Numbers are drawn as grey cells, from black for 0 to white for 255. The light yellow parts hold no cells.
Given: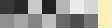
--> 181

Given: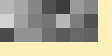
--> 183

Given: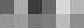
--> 105

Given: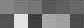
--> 89

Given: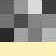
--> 76

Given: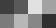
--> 89

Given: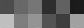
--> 46
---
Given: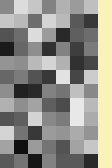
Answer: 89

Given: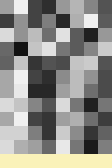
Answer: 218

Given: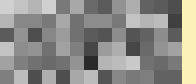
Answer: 127

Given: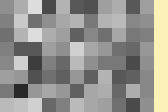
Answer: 186

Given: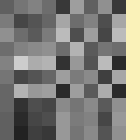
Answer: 96

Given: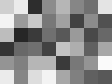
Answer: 235

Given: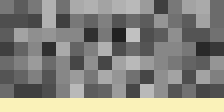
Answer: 107
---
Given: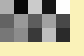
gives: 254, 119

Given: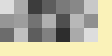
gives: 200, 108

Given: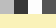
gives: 85, 189

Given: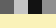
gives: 143, 96

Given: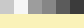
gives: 59, 201

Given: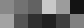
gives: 19, 163

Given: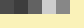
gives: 135, 75

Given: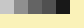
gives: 24, 199
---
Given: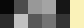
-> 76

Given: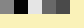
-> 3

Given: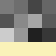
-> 110

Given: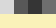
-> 88

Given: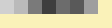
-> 186

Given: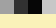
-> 49

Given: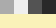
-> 239
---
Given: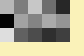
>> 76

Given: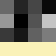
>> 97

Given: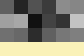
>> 44

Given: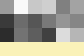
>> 94

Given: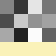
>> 251

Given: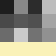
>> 114
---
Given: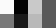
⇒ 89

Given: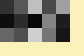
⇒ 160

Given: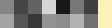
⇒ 63

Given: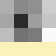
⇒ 204

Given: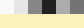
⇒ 116

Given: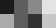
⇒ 227
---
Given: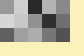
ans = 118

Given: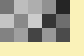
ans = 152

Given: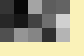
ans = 47

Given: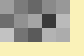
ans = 179

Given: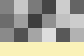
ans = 88

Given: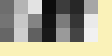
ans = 68

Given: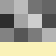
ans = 123

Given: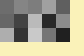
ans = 117

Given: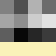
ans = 38
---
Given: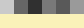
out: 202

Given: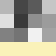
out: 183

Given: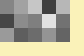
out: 133

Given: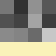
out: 119

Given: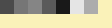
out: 75

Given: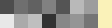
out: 77

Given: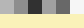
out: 182

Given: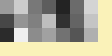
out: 155
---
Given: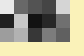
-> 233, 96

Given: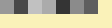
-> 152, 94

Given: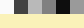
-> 250, 154

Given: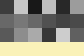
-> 61, 96

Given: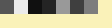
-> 85, 125

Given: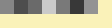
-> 134, 147

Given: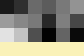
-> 25, 10
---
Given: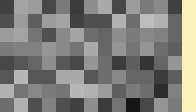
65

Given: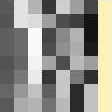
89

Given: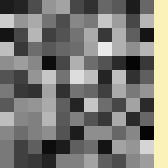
28

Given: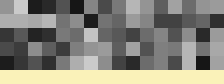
148

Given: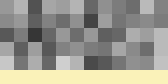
152
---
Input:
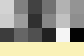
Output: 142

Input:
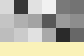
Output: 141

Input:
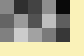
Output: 94

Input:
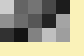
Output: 164

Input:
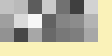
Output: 179

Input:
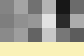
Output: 172

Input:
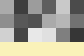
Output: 114

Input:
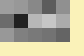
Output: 171
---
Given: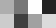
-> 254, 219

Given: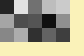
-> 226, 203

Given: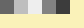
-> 238, 190

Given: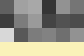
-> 216, 168

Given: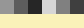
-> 214, 150

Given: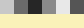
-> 232, 200
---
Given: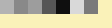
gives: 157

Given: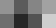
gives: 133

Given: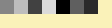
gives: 65

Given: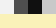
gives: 16

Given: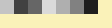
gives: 102

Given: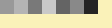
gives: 121

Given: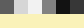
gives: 242
